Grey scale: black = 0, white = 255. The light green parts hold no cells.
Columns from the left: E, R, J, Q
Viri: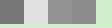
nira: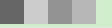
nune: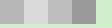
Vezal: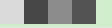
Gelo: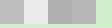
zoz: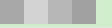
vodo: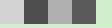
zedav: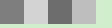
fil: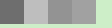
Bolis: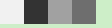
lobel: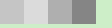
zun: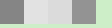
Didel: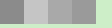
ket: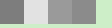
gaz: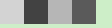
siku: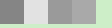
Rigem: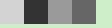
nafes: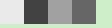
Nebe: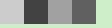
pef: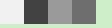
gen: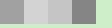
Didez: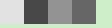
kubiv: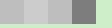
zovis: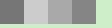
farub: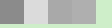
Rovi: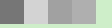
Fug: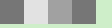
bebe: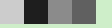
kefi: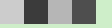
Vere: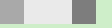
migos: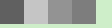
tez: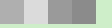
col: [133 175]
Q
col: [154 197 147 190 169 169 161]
J
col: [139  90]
Q

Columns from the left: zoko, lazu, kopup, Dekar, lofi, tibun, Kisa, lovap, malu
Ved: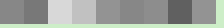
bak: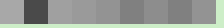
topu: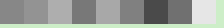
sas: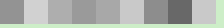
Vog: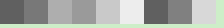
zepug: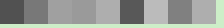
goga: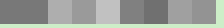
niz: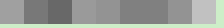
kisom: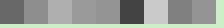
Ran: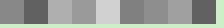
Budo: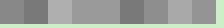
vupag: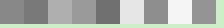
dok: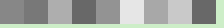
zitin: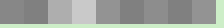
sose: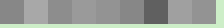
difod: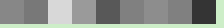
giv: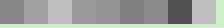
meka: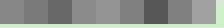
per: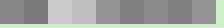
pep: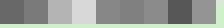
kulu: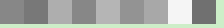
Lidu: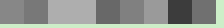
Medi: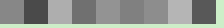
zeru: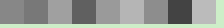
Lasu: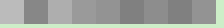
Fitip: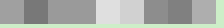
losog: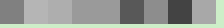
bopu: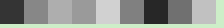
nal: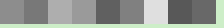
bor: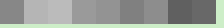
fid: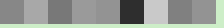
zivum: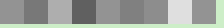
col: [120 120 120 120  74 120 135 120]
lazu
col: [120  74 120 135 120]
lazu

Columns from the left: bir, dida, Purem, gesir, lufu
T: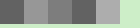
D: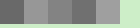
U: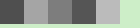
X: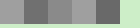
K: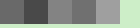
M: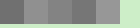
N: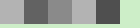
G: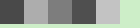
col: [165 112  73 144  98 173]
dida
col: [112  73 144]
dida

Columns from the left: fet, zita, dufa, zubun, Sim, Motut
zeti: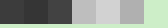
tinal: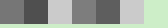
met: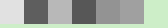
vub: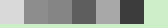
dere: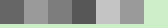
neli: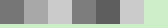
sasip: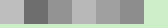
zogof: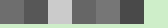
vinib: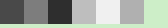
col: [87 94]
zubun
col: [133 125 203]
dufa
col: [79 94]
zita
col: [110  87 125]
zita

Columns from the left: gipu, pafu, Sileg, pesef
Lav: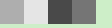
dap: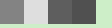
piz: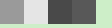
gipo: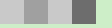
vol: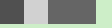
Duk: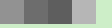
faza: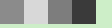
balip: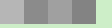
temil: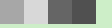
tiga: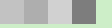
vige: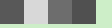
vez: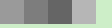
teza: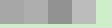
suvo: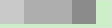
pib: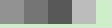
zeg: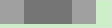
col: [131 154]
gipu
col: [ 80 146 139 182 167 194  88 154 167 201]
gipu
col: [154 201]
gipu
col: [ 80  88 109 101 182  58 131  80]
pesef
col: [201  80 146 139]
gipu

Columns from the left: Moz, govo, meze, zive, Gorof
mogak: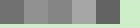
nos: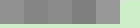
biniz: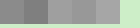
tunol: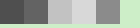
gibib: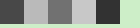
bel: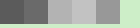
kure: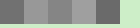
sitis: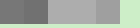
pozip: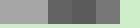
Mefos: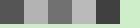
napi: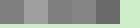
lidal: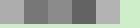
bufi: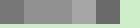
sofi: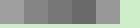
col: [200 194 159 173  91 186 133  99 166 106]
zive
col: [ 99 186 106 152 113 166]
govo
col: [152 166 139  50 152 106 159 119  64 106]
Gorof
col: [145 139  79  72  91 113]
Moz
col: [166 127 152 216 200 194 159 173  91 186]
zive

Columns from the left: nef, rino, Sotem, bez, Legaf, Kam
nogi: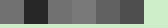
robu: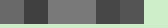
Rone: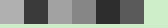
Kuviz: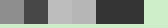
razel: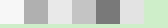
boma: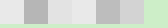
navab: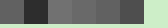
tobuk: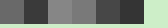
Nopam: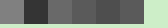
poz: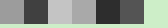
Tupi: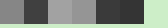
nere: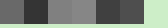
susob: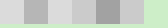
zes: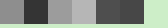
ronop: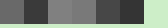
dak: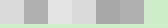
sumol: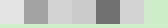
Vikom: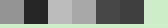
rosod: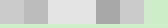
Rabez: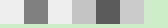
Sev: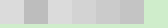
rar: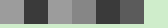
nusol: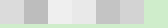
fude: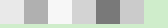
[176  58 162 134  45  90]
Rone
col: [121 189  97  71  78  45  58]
Legaf
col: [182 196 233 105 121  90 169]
bez
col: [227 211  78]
Kam
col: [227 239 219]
Sotem
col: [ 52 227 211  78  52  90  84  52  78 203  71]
Kam
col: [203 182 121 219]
bez

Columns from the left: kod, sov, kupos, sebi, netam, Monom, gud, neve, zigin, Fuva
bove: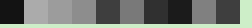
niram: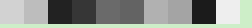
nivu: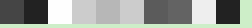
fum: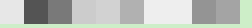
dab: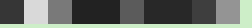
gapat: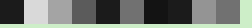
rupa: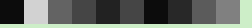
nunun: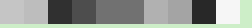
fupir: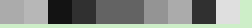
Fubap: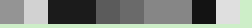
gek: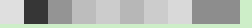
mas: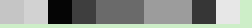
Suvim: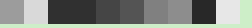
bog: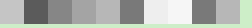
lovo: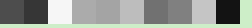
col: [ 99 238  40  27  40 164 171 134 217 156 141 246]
neve
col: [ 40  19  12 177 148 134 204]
gud
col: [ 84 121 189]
Monom
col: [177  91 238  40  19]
gud
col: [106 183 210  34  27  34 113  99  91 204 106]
netam

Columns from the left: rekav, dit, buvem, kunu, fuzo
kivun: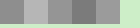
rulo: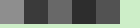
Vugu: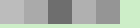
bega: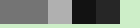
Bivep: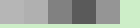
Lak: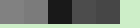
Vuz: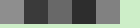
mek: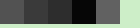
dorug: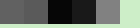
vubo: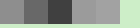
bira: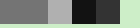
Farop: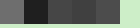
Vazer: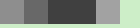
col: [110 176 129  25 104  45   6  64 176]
buvem
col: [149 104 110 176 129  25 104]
buvem
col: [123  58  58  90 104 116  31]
dit
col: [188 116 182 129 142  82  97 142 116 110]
rekav
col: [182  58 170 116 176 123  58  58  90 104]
dit
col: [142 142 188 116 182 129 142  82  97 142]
rekav

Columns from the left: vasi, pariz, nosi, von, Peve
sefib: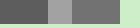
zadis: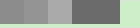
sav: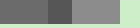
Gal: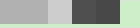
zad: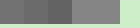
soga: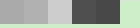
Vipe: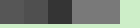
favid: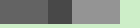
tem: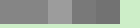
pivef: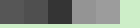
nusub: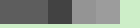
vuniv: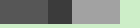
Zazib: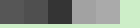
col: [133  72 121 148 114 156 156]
Peve
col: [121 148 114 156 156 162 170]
Peve
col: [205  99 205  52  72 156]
nosi
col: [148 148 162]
von
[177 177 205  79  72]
Gal
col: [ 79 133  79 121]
von

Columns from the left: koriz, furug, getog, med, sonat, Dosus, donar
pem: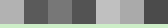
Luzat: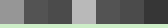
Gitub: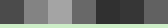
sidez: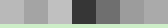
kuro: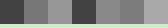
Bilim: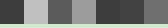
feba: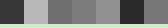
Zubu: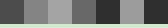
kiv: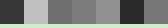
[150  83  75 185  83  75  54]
Luzat
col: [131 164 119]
furug

